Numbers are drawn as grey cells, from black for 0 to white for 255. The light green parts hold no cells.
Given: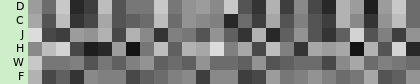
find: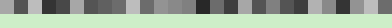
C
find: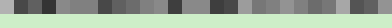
F
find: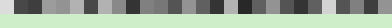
J
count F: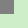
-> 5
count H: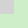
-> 2

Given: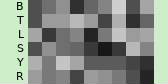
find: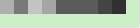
Y
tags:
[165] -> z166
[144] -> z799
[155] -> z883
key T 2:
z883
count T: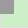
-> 3

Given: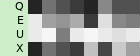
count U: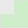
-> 4
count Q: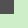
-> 3
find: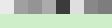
E
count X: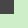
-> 1

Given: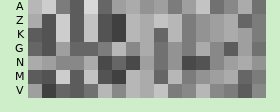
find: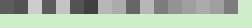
K
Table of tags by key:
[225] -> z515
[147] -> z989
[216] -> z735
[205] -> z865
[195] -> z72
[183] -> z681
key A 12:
z72
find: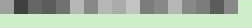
V
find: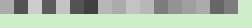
Z
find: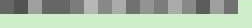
G

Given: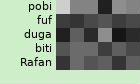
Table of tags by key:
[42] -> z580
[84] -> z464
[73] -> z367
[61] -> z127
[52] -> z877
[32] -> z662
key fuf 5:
z367
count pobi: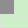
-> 1

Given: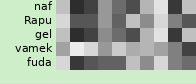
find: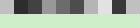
naf
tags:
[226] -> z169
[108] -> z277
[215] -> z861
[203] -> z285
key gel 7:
z169
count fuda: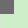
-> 1

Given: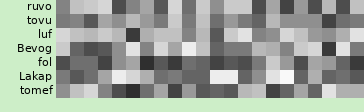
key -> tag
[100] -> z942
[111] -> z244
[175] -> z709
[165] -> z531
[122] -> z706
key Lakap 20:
z244
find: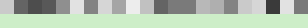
Bevog

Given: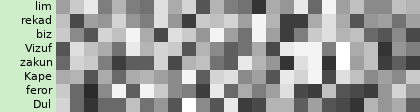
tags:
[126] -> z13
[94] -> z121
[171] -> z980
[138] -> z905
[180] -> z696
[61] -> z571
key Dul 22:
z696
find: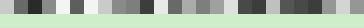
feror
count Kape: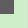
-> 1
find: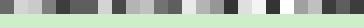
zakun
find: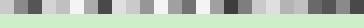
biz
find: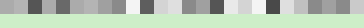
Kape

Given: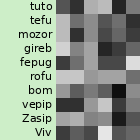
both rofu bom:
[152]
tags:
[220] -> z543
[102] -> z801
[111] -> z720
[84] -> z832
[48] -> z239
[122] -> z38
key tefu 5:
z239
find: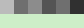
tefu
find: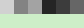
gireb

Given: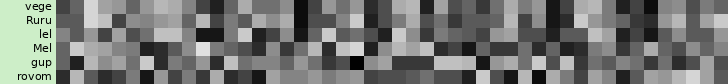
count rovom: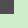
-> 5
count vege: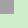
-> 2
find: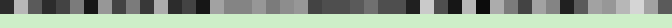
rovom

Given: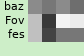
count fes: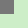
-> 2
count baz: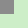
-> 2
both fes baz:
[119]
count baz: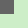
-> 0
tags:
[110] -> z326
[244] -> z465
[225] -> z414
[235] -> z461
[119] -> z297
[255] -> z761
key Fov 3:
z461
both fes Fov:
[192]
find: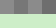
baz

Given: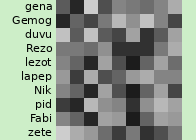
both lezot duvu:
[162]
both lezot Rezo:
[109]
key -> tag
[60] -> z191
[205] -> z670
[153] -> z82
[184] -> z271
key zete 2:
z82
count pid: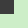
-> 1
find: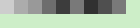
zete
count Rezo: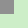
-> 1

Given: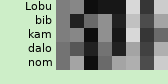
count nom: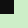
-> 1
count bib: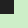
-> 2
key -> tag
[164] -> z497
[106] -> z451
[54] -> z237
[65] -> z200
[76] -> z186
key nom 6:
z186
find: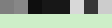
Lobu

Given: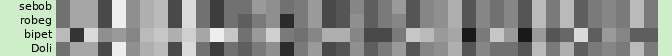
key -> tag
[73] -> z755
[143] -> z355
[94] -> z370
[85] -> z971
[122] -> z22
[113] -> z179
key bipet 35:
z971
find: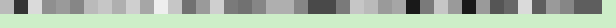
bipet
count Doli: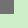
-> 5
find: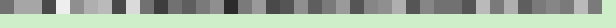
Doli
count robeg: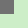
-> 4

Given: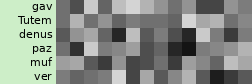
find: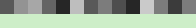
denus
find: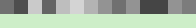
gav
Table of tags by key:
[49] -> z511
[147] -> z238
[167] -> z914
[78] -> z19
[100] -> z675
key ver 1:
z675
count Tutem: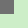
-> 5

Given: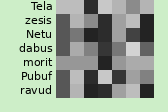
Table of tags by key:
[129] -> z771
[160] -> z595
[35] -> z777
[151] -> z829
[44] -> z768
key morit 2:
z829
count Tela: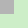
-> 2
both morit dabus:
[171]
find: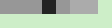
morit
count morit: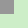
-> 4
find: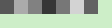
dabus

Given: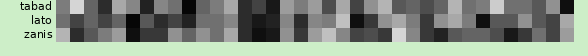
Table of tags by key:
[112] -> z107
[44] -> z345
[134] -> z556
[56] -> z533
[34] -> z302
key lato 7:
z345
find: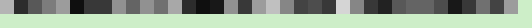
zanis
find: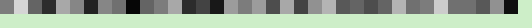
tabad
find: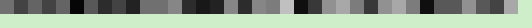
lato
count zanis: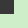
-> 6

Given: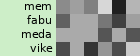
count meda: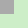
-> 4
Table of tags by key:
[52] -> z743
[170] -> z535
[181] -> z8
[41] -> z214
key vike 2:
z743
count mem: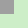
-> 1
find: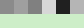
mem
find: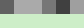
fabu
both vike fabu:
[170]

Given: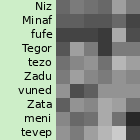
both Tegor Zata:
[159]
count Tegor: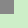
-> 0

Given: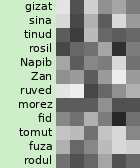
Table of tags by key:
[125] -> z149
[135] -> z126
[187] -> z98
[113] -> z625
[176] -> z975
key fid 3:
z149
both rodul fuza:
[103]
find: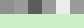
Zan
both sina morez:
[92]
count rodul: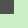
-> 2
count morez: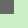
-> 0

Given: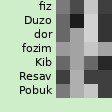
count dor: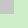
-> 0
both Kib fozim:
[163]
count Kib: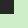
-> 1
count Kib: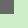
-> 2
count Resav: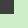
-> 3

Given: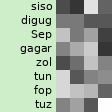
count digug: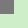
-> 2
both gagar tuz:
[131]
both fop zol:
[194]
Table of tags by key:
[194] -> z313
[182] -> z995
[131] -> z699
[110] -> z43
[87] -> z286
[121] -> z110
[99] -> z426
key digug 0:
z110
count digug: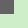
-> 0

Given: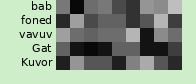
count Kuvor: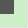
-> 3
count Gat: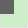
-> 3
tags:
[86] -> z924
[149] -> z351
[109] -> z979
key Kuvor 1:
z351
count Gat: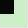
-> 1
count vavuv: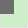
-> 4
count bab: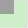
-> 0

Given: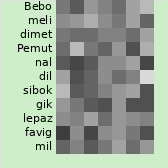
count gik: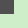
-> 3
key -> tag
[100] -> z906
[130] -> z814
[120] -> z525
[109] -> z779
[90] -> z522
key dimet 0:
z525

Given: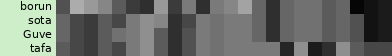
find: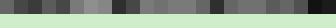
sota
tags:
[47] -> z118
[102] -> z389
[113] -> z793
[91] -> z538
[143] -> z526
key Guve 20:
z389
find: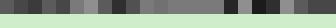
tafa

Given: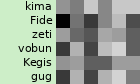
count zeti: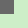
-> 1
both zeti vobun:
[95]
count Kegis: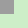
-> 3
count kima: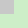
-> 3

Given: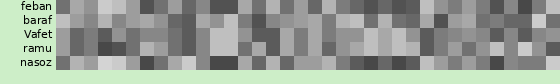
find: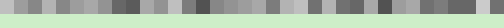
baraf
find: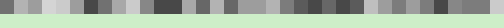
nasoz
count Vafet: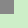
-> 7
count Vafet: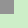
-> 7
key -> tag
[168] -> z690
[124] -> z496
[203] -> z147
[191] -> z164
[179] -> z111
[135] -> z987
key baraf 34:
z147
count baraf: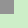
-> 3
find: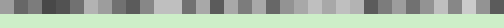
ramu

